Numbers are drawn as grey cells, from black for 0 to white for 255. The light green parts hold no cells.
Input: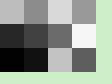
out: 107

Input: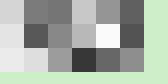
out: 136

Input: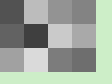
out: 202

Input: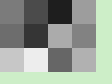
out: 171

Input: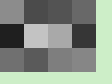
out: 169

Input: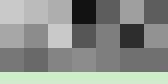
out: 201
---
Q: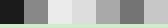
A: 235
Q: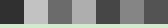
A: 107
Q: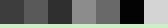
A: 47
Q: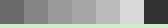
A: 154
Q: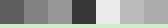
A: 150
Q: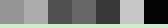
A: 80
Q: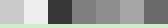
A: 55
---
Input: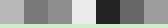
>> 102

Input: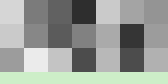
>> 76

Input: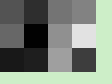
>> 159

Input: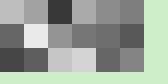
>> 103

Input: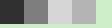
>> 213

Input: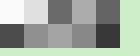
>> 136

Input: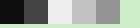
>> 194

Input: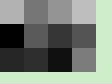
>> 16

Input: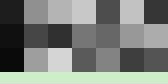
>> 62
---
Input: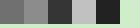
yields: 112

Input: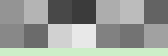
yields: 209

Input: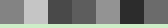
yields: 73

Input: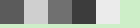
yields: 91

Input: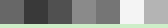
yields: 80

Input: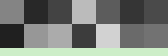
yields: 171

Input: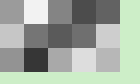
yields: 147

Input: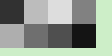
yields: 129
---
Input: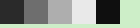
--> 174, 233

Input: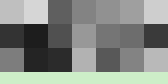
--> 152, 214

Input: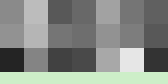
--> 110, 230

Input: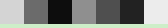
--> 143, 236

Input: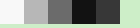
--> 107, 248

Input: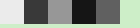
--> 151, 235

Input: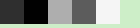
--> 174, 245

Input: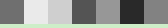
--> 84, 234
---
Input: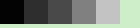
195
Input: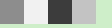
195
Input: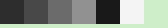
244
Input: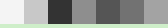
163
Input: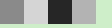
179
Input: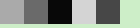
71
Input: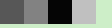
192
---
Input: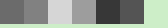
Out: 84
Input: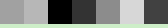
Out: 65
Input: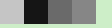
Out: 134
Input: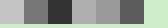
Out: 93
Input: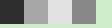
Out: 135
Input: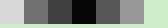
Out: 152
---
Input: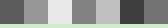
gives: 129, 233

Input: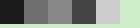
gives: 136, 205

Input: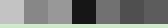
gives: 23, 194

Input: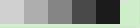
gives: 133, 207

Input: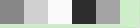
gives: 250, 250

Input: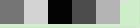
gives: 3, 211

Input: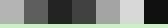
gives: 65, 216

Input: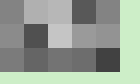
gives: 197, 197

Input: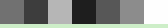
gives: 30, 254
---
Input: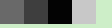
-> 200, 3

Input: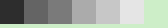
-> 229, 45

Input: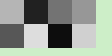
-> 221, 13

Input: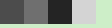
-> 212, 36

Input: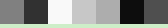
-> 249, 13

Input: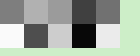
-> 250, 8

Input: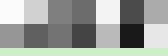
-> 251, 25

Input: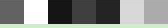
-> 255, 21

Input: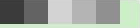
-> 211, 59

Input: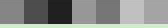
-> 192, 32
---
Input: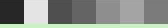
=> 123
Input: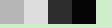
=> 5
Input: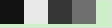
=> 111
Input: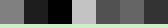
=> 51
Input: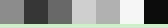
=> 12
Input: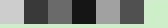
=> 80
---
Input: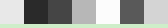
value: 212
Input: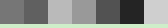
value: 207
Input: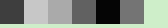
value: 116
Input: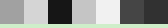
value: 49
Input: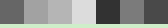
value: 73
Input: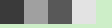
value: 227
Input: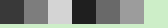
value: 156
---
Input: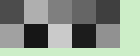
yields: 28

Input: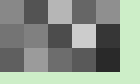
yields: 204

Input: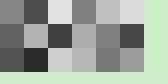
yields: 127

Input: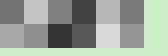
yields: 217

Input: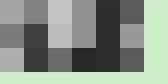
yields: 46

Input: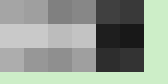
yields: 30

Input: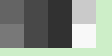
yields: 49

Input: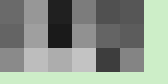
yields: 100
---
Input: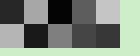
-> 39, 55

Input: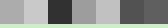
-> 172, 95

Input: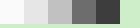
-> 250, 61

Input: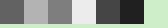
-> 98, 32

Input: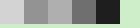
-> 211, 30

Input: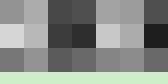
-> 148, 105
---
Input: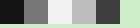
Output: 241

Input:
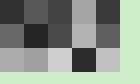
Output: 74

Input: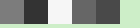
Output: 246

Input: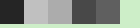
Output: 172

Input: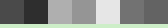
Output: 149

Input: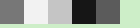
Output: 197
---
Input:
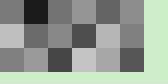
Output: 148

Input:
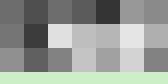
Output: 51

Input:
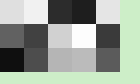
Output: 44

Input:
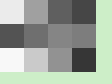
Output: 160

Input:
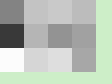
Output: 195

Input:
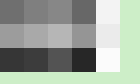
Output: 135
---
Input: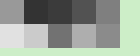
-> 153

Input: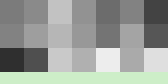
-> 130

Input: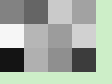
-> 246

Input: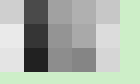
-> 234

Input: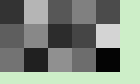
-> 94

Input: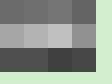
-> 166
